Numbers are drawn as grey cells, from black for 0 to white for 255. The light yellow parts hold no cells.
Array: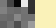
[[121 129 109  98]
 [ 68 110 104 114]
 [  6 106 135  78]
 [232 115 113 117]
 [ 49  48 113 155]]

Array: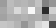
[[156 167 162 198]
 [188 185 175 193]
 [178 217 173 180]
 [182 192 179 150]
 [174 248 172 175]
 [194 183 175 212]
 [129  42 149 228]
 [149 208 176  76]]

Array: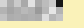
[[212 179 194]
 [173 165 173]
 [202 174 176]
 [169 185 172]
 [226 178 176]
 [169 154 172]
 [188 183 221]
 [203 230 183]
 [ 23 179 196]]

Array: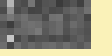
[[ 93  76 103  82  95 100 110]
 [181 141 119  62  90 197  70]
 [ 84  76 102  91 104  72 110]
 [ 76  89 112 108 104  92  93]
 [117  68  97 113 110  72 105]
 [ 68  70  97 109 121  82  95]
 [ 83  87  76  94  89  83 106]
 [ 86  74 113 100 101  73 109]
 [ 59  77 116 108 108  81  98]
 [ 72  94  80  86  82  72 110]
 [ 84 104  91 107  95  86  99]
 [ 65  94  97  96  89  96  88]
 [105 113  70  84  81  84 103]]

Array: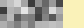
[[174  61 136 175]
 [193 179 185 154]
 [214 168  91 128]
 [164 228 132 162]
 [ 59 171 125 126]
 [145  76  65 181]
 [103 119 130 183]
 [154 218  88 193]
 [ 73 176 156 186]]

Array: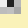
[[238 188]
 [ 33 192]
 [185 168]]

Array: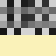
[[197 124 193 162  21]
 [ 26  73  29  86 210]
 [202 155 193 163  28]
 [ 27 102  44  73 211]
 [ 44 130  48 116 211]
 [202 102 195 134  29]
 [ 47 137  58 123 210]
 [208 106 194 135  28]]

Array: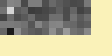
[[ 96 115  67 122 102]
 [133 213 108 123  27]
 [129  91  77 120 142]
 [ 74 101  89 114 107]
 [126  60 107  86  94]
 [126  64  75 132  87]
 [ 78  71  76 107 101]
 [105  79 111 132 142]
 [ 91  95 111 134 108]
 [ 81  75  76 107 153]
 [ 73 101 115 104 113]
 [ 76  67  91  87 105]
 [120  79 108  94 135]]

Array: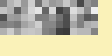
[[128 195  80 123 176]
 [181 178 158 132 203]
 [200  96 152 121 161]
 [153 160 186 163 194]
 [206 214 200 180 198]
 [114 229 125 206 191]
 [184 101 127 135 130]
 [153 215 152 135 121]
 [163  67 114 100  63]
 [199  94  78  77  58]
 [158 220 193 166 196]
 [ 73 195 131 128 184]
 [150 139  88 173 184]
 [129 238 104 183 131]]
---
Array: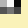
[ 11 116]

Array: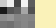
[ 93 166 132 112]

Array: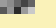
[100 154]

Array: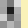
[221  29 208]

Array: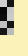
[20  8]

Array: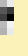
[235  87]
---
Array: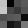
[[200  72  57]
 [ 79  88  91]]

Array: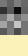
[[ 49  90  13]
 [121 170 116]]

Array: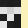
[[227 207 225]
 [ 30 229  27]]

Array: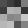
[[ 60 177 171]
 [171 134 140]]

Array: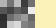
[[ 86  68  95]
 [ 46 109 135]]

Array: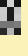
[[204  28 195]
 [202  27 204]]

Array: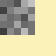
[[ 66 127 153]
 [132 108 119]]

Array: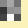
[[ 53 145 149]
 [ 68 249  81]]
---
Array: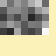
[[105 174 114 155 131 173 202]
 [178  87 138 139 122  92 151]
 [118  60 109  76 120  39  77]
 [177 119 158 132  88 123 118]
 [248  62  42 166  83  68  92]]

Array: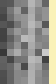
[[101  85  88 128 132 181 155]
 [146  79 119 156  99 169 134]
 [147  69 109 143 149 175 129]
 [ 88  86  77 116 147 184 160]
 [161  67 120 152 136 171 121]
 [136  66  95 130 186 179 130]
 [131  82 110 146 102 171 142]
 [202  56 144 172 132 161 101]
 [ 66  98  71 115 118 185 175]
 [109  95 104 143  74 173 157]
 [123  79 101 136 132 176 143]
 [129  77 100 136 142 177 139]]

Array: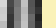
[[ 40 215  73 115 193  84]
 [ 51 204  65 123 184  87]
 [ 34 207  55 123 190 105]
 [ 45 188  53 130 194 101]]

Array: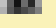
[[155 193  96  19 108  39]
 [126 176  88  52  74  94]]

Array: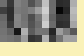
[[173 110  55 129 118  82 114 192 107  42  46]
 [186  63  45 122 117 127 159 207 108   7  37]
 [178 103  46 134 114  78 117 189  97  53  55]
 [164 110  58 131 118  83 108 205 107  45  49]
 [ 88 115  99  22 175  92 118 116  38 156 124]
 [160 119 114 106 154  51  61 177  59 115 160]]

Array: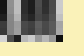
[[204  20 144 189  45  29  76  46  75]
 [203  21 142 189  45  29  73  48  76]
 [192  31 134 179  51  38  70  59  82]
 [164  60 132 156  74  65  94  74  90]
 [167  57 132 158  72  62  90  73  90]
 [ 14 211  79  30 184 202 153 182 151]]

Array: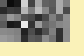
[[130  93  12  25 209  67 167  98  92 171]
 [ 74  42  61  56 181 125 187 136  87 171]
 [144 105 152 132  85  74  44  74 127  90]
 [142  90  24  31 234  52 155 102 117 135]
 [139 138 135 129  33  77  43  79 128  49]
 [140 154 146 134  45  90  83 139 114  48]]
